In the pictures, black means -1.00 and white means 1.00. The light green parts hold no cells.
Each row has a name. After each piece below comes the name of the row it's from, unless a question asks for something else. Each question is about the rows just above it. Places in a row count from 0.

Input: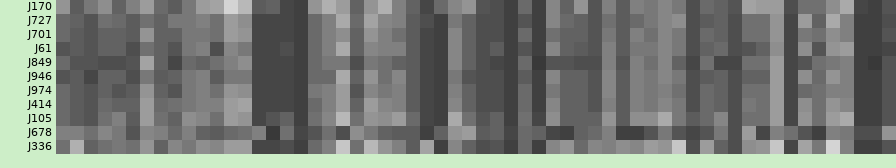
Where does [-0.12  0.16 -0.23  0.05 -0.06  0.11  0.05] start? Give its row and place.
J336, 5
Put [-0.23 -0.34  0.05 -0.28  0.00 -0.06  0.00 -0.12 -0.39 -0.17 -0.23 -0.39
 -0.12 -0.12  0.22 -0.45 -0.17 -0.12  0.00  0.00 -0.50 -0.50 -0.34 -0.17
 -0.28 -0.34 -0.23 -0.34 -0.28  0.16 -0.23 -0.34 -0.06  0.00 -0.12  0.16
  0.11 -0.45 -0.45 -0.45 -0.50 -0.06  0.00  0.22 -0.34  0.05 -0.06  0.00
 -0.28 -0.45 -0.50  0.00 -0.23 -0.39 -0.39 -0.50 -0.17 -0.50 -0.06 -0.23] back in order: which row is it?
J974

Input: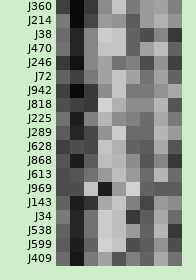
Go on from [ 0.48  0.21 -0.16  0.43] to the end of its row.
[-0.16]
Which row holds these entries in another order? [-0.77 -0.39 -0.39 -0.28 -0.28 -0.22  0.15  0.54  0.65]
J599
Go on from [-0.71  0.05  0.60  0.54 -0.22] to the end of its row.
[-0.39  0.05 -0.55]

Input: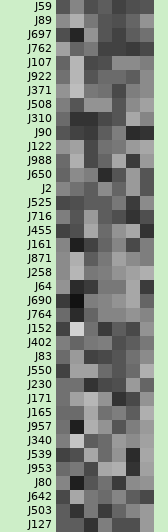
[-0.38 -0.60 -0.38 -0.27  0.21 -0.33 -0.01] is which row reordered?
J716
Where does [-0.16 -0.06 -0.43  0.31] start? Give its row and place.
J953, 0
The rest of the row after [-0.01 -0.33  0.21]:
[-0.27 -0.38 -0.60 -0.38]
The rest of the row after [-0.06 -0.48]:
[-0.48 -0.54 -0.43]

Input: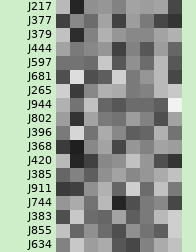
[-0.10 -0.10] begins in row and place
J597, 0
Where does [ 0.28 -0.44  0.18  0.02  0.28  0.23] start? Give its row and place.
J368, 3
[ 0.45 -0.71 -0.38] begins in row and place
J744, 3
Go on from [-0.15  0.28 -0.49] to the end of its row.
[ 0.23 -0.04 -0.44 -0.59]

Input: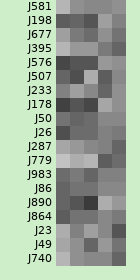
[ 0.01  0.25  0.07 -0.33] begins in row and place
J23, 1
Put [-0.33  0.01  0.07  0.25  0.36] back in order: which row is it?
J23
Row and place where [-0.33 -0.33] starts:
J576, 1
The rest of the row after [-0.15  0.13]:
[-0.10]

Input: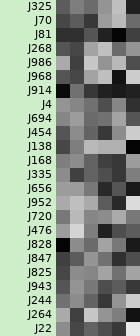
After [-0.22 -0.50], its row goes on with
[-0.56  0.22]
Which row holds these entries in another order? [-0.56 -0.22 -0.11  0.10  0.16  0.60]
J244
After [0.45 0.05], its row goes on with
[ 0.10  0.33 -0.06]
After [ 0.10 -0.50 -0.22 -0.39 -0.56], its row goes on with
[-0.01]

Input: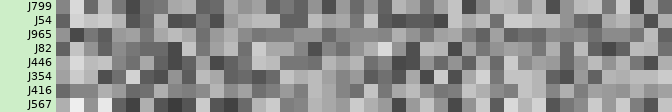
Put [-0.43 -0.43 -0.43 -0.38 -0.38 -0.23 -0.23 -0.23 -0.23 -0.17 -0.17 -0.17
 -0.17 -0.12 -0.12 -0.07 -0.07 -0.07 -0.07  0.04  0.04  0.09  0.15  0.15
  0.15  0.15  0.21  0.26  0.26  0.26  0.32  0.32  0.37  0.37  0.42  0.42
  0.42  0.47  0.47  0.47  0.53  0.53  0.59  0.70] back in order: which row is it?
J799
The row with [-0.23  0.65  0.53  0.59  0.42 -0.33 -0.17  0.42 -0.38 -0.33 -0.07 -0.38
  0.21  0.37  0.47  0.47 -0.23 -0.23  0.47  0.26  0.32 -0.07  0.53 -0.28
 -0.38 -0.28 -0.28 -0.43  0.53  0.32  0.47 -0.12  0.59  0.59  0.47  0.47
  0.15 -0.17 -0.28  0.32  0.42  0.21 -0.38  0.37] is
J54
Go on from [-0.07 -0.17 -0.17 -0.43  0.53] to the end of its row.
[-0.07  0.26  0.47 -0.12  0.59  0.32  0.32  0.04 -0.38  0.04 -0.12  0.15
  0.37  0.70  0.15 -0.38  0.47  0.42 -0.43  0.26 -0.07  0.15  0.26  0.21
 -0.07  0.37 -0.17  0.47 -0.23 -0.43 -0.23  0.47  0.42 -0.12]
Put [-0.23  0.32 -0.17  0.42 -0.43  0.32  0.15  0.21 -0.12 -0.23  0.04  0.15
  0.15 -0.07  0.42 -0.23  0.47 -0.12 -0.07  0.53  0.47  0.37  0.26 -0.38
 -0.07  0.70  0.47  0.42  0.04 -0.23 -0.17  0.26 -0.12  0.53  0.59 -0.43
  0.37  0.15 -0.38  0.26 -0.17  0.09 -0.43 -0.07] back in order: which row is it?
J446
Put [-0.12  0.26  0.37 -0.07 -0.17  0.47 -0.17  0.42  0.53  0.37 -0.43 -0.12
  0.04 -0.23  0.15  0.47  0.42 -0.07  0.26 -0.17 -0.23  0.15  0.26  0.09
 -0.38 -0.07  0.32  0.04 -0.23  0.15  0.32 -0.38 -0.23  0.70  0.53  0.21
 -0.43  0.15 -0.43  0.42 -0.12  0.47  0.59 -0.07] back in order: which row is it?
J446
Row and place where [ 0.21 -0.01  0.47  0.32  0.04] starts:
J416, 16
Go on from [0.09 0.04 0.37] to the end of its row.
[ 0.15 -0.07  0.26  0.32 -0.01 -0.23  0.26 -0.23 -0.12 -0.17  0.09  0.04
  0.09 -0.12  0.09  0.09 -0.07  0.47 -0.23]

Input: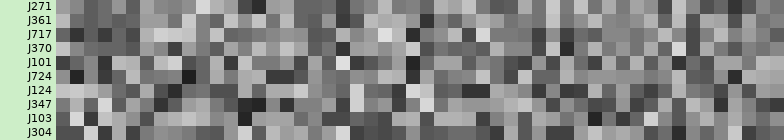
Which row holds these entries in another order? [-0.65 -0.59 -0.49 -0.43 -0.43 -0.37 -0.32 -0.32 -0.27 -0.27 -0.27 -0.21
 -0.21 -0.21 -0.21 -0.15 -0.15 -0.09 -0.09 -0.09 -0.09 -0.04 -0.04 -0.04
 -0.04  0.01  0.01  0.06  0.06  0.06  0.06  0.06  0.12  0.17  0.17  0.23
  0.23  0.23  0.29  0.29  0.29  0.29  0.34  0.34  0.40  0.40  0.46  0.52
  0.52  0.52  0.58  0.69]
J370
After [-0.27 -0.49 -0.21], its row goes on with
[ 0.40 -0.04 -0.15 -0.43  0.17 -0.37  0.23  0.17]
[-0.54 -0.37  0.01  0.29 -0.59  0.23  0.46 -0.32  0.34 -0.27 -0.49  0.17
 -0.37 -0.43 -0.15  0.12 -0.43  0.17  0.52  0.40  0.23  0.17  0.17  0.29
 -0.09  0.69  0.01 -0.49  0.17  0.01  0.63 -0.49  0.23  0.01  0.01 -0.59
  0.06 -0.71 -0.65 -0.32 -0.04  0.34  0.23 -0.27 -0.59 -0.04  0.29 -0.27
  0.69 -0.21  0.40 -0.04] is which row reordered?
J347
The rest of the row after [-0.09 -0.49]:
[ 0.12 -0.49 -0.15 -0.27  0.06  0.06 -0.09  0.06  0.46  0.06 -0.43  0.01
  0.46  0.01  0.23  0.01 -0.27]

